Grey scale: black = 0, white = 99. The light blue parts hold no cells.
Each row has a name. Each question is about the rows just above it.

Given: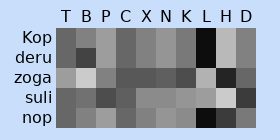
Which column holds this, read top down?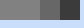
D
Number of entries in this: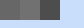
3
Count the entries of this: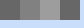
4
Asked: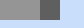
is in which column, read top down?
N
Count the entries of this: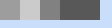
5
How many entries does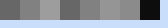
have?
8

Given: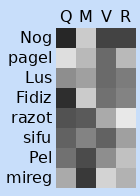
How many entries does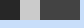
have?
4
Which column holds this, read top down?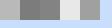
R
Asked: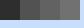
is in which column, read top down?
Q
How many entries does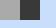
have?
2
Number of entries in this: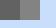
2
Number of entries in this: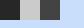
3
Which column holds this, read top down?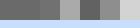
V

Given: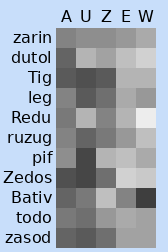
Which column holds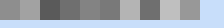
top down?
Z
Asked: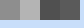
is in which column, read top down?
U
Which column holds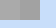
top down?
E
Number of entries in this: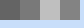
4
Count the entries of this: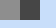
2
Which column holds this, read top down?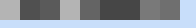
U
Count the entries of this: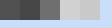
5

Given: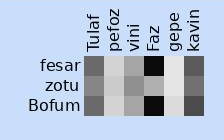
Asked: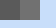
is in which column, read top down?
kavin
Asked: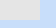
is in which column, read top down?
gepe
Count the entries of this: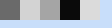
5
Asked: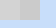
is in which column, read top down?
pefoz

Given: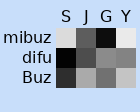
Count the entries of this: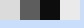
4
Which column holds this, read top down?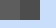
J
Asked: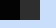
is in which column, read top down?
S

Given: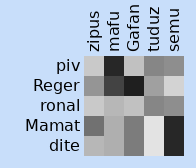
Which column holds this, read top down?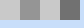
zipus
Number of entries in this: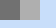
2
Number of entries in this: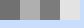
4
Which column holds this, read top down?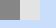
tuduz
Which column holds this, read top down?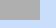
mafu

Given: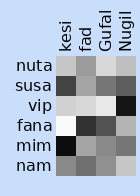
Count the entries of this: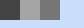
3
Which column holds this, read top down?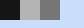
Nugil
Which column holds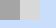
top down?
fad
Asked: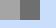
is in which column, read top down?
fad

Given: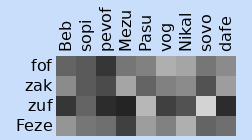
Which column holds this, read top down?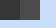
pevof
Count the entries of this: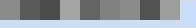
9
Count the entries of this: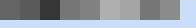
9
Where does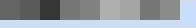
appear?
fof
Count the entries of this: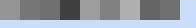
9

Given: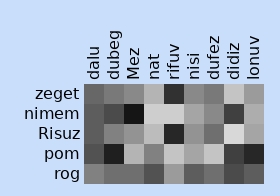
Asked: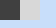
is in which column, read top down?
didiz
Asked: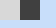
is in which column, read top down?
didiz
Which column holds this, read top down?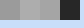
lonuv

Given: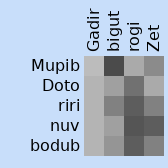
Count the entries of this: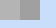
2
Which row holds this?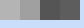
nuv
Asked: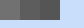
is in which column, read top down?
rogi
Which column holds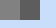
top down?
Zet

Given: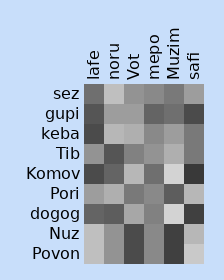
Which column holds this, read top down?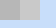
safi
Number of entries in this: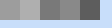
5

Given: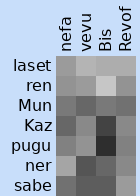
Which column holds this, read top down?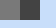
Bis
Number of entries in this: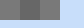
3

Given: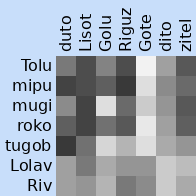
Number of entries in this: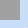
1
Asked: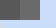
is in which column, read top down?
zitel
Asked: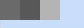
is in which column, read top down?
Riguz
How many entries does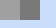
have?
2

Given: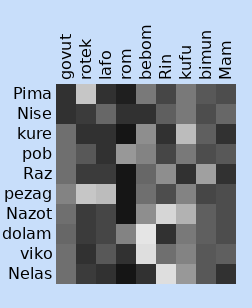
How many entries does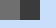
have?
2
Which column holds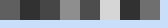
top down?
Rin
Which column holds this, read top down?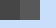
lafo
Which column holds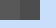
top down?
bimun
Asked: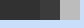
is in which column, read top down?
lafo
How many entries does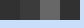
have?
4

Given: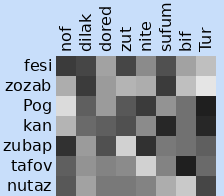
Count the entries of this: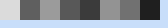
8
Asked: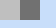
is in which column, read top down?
bif
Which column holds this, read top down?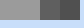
dored

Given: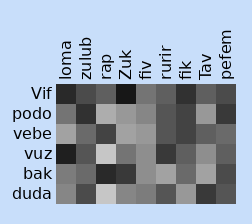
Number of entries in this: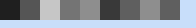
9
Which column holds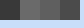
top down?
pefem
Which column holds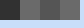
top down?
zulub
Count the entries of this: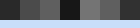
7
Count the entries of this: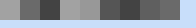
9

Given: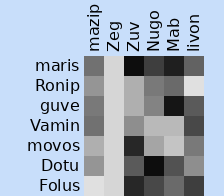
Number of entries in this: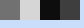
4
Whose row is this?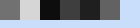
maris
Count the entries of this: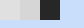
3

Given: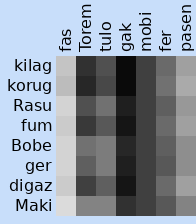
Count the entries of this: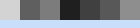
7
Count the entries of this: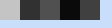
5
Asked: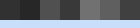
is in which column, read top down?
Torem
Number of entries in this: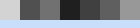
7
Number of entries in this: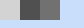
3
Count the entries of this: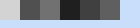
6
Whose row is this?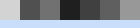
Rasu

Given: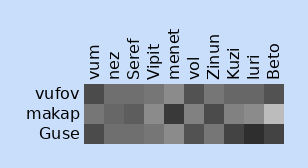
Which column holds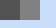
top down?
vol
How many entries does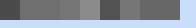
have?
9
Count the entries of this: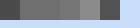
6
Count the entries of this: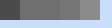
5

